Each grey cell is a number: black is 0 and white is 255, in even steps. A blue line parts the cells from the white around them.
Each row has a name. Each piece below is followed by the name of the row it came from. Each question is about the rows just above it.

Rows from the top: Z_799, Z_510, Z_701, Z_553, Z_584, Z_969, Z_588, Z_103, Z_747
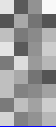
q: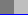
Z_103
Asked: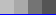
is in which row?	Z_969
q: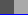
Z_510
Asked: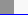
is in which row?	Z_799
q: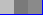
Z_701
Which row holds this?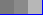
Z_701
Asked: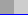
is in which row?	Z_103

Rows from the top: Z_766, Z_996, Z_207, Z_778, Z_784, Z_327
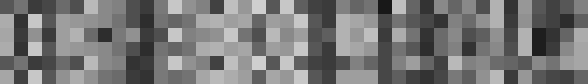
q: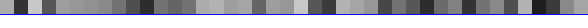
Z_778
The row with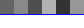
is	Z_766
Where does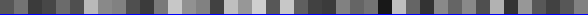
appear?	Z_766
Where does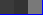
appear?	Z_327
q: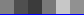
Z_766
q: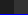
Z_207

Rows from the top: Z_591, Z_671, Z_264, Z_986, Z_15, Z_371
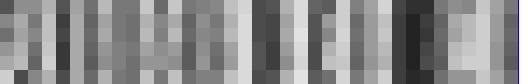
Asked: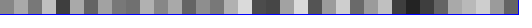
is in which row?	Z_671
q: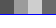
Z_671
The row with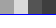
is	Z_986
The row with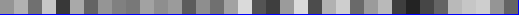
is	Z_986

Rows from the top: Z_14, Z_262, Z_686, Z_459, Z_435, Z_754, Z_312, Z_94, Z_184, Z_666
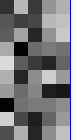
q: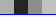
Z_666
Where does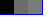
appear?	Z_459
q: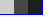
Z_184
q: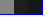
Z_312
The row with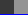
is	Z_14
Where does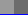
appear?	Z_312
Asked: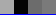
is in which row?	Z_459

